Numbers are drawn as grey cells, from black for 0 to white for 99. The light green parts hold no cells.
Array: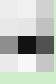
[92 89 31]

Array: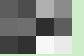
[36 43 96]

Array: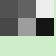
[32 61]

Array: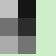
[75 17]

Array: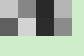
[77 82]

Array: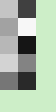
[76 96]
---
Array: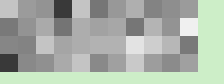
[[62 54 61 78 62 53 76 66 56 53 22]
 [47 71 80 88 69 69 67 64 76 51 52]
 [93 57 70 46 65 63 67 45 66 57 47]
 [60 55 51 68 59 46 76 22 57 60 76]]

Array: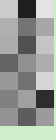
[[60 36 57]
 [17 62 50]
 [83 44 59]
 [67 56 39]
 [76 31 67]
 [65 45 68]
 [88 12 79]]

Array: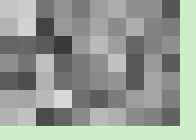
[[38 50 54 68 72 54 39 29 75 69]
 [49 64 61 48 36 43 84 72 64 65]
 [55 64 34 58 53 47 43 69 30 36]
 [35 59 34 75 56 47 38 74 45 55]
 [56 50 40 61 72 59 23 35 40 39]
 [48 51 67 54 64 54 59 26 81 70]
 [33 56 56 67 61 47 57 45 79 76]]

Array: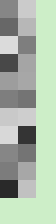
[[75 16]
 [65 48]
 [45 52]
 [20 84]
 [80 78]
 [45 49]
 [65 61]
 [64 28]
 [49 85]
 [71 40]
 [79 52]]

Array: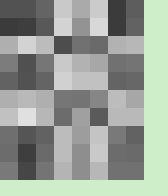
[[44 44 71 55 70 45 27 47]
 [41 42 78 55 73 41 24 42]
 [38 47 76 61 73 38 33 43]
 [72 72 35 62 42 71 87 75]
 [65 73 52 45 46 68 72 68]
 [40 39 75 75 81 39 32 38]
 [45 44 65 69 78 46 31 48]
 [71 69 41 44 30 73 82 68]
 [38 23 84 57 82 34 24 23]
 [36 23 79 66 78 39 32 32]]

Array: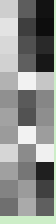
[[37 66 43]
 [25 60 51]
 [12 46 62]
 [93 54 83]
 [61 94 60]
 [55 32 63]
 [52 35 56]
 [77 94 69]
 [ 9 37 81]
 [16 31 84]
 [ 5 24 88]
 [ 7 36 80]]
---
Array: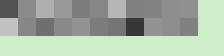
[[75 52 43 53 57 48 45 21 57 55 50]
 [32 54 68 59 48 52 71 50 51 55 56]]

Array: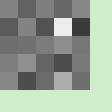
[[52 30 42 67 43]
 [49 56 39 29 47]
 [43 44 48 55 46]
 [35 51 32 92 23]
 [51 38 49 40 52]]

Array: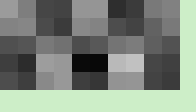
[[30 24 53 59 24 21 57 58 26 23]
 [24 17 61 59  4  3 72 75 27 25]
 [31 33 47 44 30 34 45 48 37 32]
 [51 52 29 23 53 51 30 26 38 47]
 [60 49 27 26 58 58 18 23 47 50]]

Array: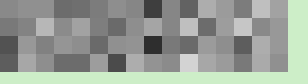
[[36 65 55 42 42 61 29 67 57 54 82 65 60 47 66 56]
 [32 59 50 58 55 41 56 57 18 47 41 60 55 36 67 59]
 [47 51 71 54 63 49 41 55 64 52 74 42 61 77 53 59]
 [53 56 56 42 43 48 55 52 24 52 38 67 60 48 74 63]]

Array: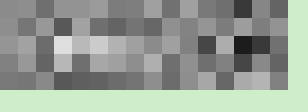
[[47 46 53 34 37 38 42 45 55 42 55 65 40 66 70 50]
 [50 59 39 71 43 65 62 55 68 43 56 43 50 27 53 39]
 [58 63 42 86 72 79 69 62 54 62 50 27 67 11 22 44]
 [55 46 59 34 63 43 39 45 40 56 51 58 48 61 49 57]
 [54 55 43 57 57 60 48 49 62 44 62 47 43 22 52 39]]

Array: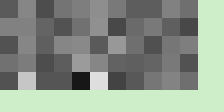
[[32 77 33 33  9 86 26 34 46 51 43]
 [44 48 30 36 60 52 38 37 39 47 32]
 [32 52 37 52 53 35 59 43 31 46 49]
 [50 50 39 32 44 56 28 41 47 37 28]
 [35 52 30 45 49 55 47 36 36 50 43]]

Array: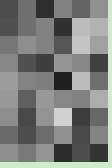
[[55 47 58 17 30 20]
 [41 30 42 56 28 51]
 [55 28 57 81 23 40]
 [59 37 59 52 50 67]
 [61 51 49 12 73 43]
 [52 31 24 58 52 25]
 [46 55 50 33 76 62]
 [31 43 50 19 73 69]
 [30 43 18 50 39 56]]

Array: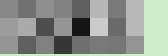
[[58 37 50 21 43 47 46 57]
 [61 66 30 58  8 79 41 72]
 [52 44 55 50 37 71 47 72]]
